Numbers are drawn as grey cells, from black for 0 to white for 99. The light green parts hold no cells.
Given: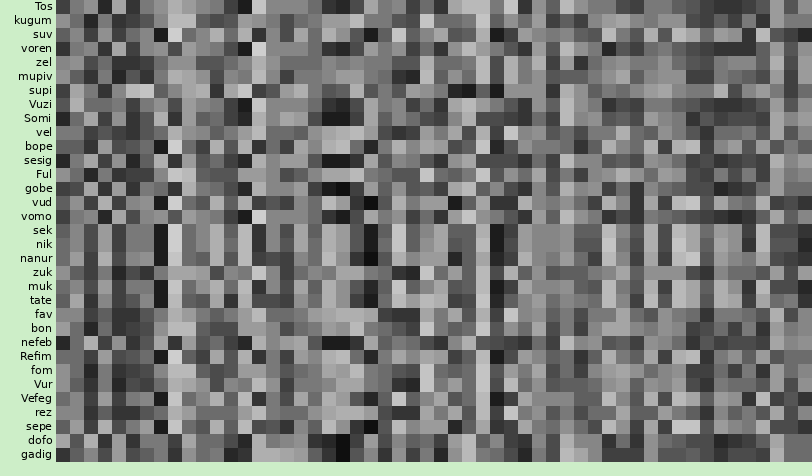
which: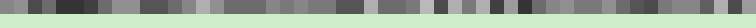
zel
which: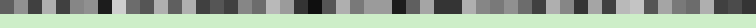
vud
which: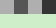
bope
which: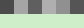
muk

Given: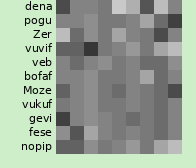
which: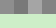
Zer
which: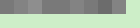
vukuf
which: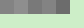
veb

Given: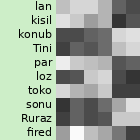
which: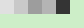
kisil
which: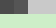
Ruraz
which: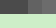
konub

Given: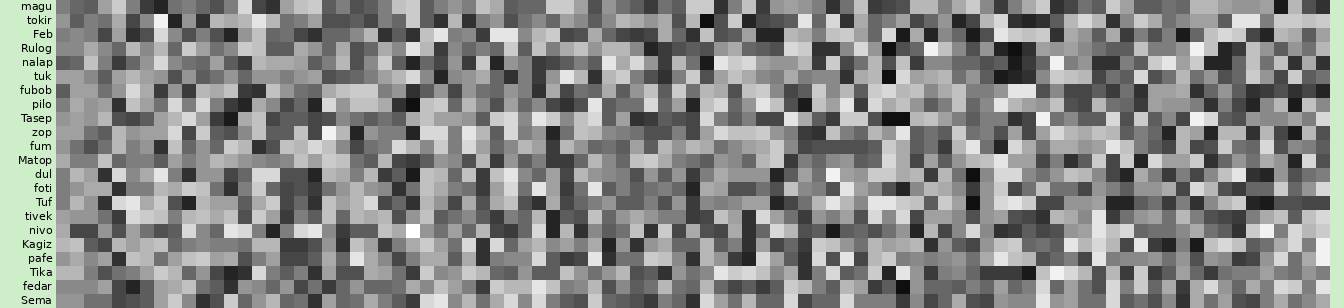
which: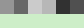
fum
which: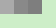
tuk
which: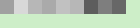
zop
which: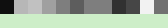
Tasep

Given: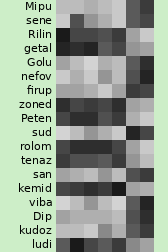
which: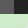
viba
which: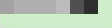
Dip
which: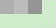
san
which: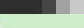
rolom
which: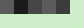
ludi

